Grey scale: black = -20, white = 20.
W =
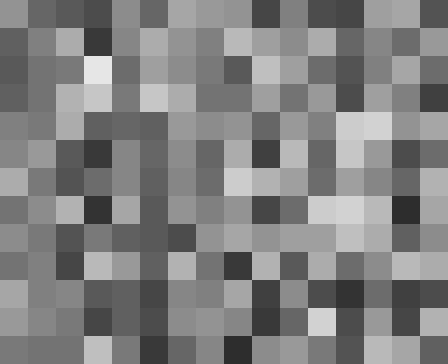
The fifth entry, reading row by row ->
2
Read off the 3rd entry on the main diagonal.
-1
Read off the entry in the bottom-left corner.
-1
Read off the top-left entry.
3
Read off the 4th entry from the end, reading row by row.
-7
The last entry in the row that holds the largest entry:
-3
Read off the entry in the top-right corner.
-7
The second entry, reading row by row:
-4
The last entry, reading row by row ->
-5
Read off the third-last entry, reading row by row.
9
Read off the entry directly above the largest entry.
-11
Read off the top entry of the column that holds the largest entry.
-8
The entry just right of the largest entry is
-3
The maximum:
16
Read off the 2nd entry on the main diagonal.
0
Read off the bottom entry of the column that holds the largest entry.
10
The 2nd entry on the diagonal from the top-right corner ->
-3
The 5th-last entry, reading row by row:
-1
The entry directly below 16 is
11
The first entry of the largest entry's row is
-6

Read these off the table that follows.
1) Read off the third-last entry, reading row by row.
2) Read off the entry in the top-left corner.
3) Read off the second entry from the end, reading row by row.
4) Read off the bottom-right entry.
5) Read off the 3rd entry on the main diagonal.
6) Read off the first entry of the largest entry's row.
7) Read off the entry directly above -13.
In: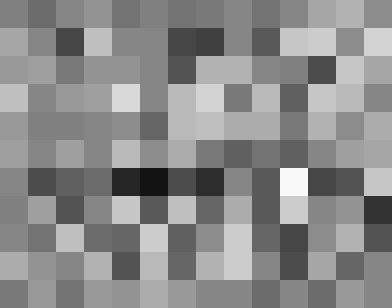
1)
-3
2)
0
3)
4
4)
1
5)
-1
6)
1
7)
-1

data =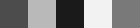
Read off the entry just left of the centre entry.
9
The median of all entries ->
-1

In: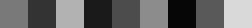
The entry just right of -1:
-12
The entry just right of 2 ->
-19

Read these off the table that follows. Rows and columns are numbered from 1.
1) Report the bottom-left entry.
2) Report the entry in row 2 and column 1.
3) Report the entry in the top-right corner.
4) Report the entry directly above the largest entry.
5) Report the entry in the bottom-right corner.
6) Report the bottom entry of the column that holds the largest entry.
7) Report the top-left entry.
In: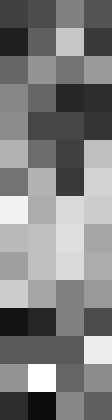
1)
-13
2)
-15
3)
-7
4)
-6
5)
-5
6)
-18
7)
-10

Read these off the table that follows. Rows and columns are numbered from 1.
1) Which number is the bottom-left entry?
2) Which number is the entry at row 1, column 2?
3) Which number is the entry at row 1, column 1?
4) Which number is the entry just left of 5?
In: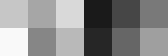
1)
19
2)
6
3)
11
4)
-4

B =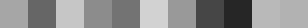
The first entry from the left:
6
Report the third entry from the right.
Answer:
-14

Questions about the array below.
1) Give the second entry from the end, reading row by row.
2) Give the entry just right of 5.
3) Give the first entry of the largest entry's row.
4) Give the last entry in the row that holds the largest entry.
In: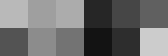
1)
-13
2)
7
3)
-7
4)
12

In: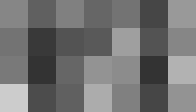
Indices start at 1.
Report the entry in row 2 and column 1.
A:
-2
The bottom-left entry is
12
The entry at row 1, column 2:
-5
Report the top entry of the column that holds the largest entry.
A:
1
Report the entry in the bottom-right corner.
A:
3
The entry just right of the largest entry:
-8
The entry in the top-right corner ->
4
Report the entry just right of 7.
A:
0

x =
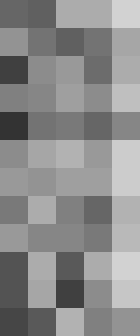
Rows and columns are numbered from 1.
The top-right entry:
13
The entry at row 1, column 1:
-4
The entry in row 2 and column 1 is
3
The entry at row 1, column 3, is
7
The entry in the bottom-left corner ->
-9
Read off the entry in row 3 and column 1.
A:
-10
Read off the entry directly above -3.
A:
-2
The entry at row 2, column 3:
-5
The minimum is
-12
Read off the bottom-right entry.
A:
3
